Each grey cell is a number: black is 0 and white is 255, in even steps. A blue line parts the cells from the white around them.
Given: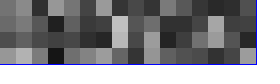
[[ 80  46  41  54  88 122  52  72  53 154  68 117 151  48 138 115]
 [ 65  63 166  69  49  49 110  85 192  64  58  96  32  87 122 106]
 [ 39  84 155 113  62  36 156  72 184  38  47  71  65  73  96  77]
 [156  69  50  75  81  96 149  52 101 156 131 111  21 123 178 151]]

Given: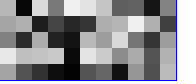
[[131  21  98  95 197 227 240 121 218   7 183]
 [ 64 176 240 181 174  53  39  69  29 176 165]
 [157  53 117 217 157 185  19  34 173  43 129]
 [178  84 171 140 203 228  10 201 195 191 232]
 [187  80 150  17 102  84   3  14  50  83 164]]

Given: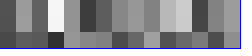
[[156 130  69 204 184 130 151 135  93  61 147 246  97 155  82]
 [156 131  70 203 184 130 152 135  93  61 147 245  97 157  81]
 [142  77 123 105  82 160 103  76 129 135 150  49  89  93  73]]

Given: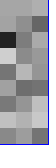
[[175 166 166]
 [102 143 163]
 [170 125  34]
 [153 139 207]
 [149 183 117]
 [115 110 161]
 [191 149 121]
 [200 178 192]
 [116 157 137]]

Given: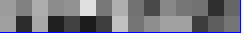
[[102  47 114 119 136  73 114 175 120 225 146 140 174 130 156]
 [117  94  61 161 161 142 117 192  62  28  65  31 168  44 160]]

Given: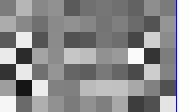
[[123 142  98 112 118 112  89 144 136 181 124]
 [149  82 108 126 115 134 145 138 111 136 172]
 [140 208  70 110 119  88  81 139  82 237  89]
 [125  53 250 154 144 188 198 140 164  42 234]
 [131 205  75 102 121  94 101 148 112 233  51]
 [ 81 130 168 192 194 187 128 129 237  21 158]
 [229  80  61 168 127 144 122 144 175 106 246]]

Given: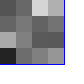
[[176 213 104  84]
 [115  99 120 101]
 [ 89  90 128 169]
 [150 128 109  35]]
